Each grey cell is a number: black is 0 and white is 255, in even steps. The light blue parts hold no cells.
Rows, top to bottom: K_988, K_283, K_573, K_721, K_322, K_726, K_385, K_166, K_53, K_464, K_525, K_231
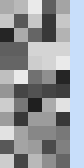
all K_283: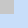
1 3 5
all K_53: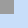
1 3 4
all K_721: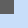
1 2
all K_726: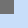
3
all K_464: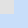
1

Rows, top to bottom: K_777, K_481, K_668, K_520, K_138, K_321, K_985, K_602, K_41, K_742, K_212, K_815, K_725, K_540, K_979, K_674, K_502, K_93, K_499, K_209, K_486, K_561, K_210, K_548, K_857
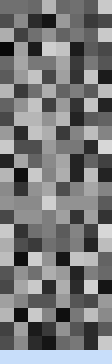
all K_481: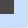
8
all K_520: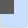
7
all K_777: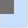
1 2 6
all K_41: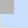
2 3 5
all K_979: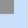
1 5 6 7

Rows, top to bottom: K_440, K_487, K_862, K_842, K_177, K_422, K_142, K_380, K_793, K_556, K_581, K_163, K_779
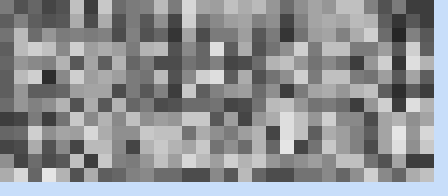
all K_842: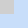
3 6 22 30
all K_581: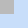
7 8
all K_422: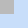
2 12
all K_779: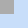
1 7 30
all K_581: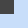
1 6 10 22
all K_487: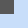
5 11 30

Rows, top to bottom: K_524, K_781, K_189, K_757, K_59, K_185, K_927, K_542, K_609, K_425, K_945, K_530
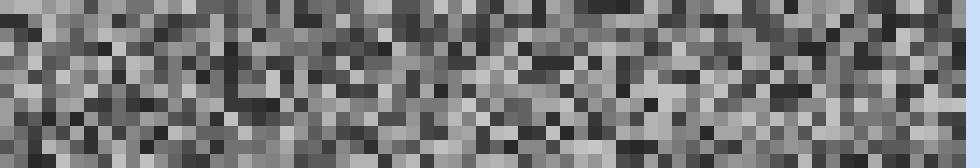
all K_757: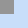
13 32 46 54 55 68
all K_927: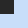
32 45 58
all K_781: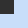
1 2 22 23 39 52 61 65
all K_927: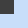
27 30 34 54 61 66 69

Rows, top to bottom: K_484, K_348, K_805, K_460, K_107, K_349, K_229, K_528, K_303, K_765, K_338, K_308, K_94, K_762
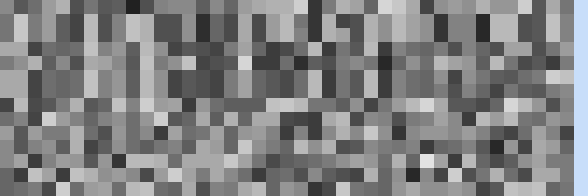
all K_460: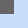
5 19 31 35
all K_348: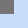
1 22

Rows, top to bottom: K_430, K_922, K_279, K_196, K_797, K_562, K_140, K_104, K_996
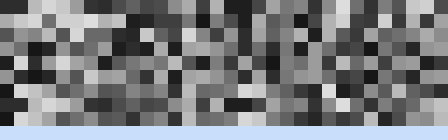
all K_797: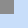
7 11
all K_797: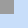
4 23 27 30
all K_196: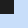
9 11 13 22
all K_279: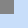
3 15 21 30

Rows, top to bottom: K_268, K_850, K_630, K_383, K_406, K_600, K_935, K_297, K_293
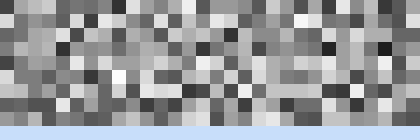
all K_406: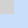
12 16 22
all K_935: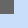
5 8 27
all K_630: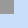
11 16 25
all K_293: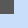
4 7 22
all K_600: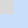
1 11 19
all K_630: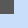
12

